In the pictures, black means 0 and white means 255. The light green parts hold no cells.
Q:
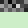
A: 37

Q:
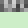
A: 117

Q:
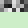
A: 181

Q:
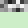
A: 174

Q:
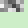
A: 186

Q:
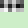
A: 85
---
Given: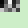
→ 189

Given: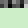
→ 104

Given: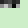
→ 74

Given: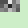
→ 39

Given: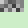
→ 62

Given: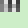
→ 75

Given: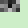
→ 19

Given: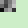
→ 63

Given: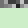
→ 87

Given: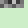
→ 189
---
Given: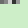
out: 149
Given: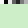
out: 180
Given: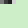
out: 210
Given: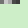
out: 60
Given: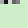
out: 129
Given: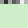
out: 182
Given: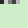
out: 182
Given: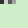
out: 161
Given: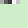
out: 197
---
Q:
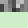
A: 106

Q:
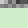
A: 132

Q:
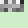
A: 179

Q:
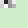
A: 151

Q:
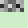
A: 32

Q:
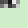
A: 102

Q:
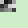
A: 207
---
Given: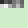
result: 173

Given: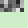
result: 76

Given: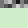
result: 60

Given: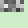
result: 123

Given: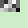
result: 197

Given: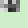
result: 86

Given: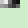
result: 84

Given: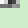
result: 100

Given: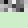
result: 154
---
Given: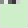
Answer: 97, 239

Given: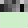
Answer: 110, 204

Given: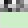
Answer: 201, 245

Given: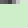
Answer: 63, 198

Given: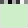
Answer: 173, 244

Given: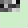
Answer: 63, 225

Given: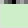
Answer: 1, 191

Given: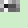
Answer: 78, 254

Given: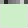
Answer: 128, 205
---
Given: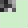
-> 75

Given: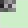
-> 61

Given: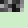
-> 31

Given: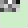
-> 153

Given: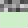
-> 186

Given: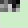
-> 66

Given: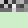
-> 196
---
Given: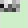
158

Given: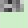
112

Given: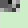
163

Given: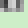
96

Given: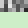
123

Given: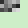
71

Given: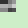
163

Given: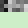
144
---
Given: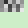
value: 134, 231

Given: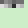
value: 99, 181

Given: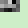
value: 136, 100

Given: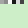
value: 165, 67

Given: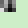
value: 101, 60

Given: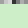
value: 161, 145
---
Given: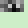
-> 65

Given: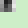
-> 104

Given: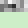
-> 170

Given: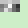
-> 166

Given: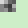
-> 73

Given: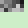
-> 139
